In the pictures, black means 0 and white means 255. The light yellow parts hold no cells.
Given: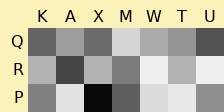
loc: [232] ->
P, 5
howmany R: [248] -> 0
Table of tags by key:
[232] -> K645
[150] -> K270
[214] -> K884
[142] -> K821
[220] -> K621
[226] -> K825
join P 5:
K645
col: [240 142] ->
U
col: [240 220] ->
W
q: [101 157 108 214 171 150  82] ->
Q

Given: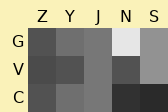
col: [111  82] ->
Y
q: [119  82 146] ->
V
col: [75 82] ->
Z
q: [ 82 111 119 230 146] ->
G
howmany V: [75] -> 1
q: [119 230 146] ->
G

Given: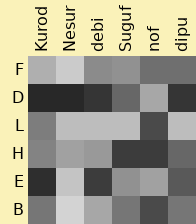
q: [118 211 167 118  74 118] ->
B
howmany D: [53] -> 2
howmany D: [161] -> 0
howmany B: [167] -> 1
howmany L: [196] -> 0
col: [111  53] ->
dipu
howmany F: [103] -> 0

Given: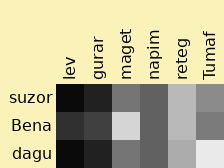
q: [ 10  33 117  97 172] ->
dagu
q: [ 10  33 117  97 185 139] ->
suzor
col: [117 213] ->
maget
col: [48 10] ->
lev

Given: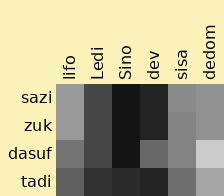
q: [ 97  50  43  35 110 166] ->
tadi
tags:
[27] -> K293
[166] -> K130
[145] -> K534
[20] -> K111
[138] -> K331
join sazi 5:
K534
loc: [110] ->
tadi, 4
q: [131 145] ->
zuk
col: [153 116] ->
lifo
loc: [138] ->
sazi, 4

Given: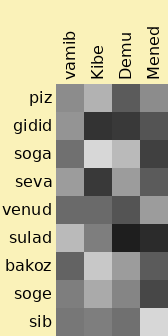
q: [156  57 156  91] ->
seva
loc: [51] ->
gidid, 1
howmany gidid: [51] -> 1

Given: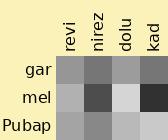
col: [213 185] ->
dolu
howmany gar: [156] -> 1

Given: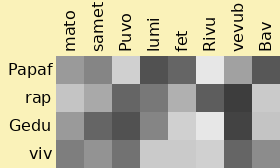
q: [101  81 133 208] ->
Gedu
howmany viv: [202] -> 2
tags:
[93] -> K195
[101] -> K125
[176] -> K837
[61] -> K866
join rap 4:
K837

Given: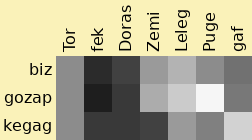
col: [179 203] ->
Leleg
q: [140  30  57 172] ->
gozap
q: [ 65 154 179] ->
biz
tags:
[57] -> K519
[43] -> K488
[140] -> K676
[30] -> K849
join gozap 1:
K849
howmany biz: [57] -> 0
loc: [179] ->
biz, 4

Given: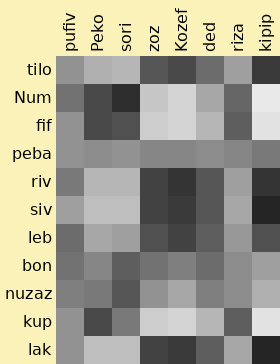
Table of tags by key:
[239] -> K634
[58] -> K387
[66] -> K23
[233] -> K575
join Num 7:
K575
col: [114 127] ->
pufiv
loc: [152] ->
leb, 6

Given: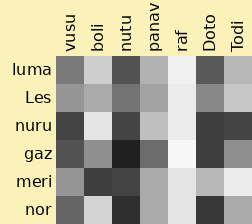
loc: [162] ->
Les, 3
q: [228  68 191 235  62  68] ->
nuru
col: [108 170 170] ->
panav
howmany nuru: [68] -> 3

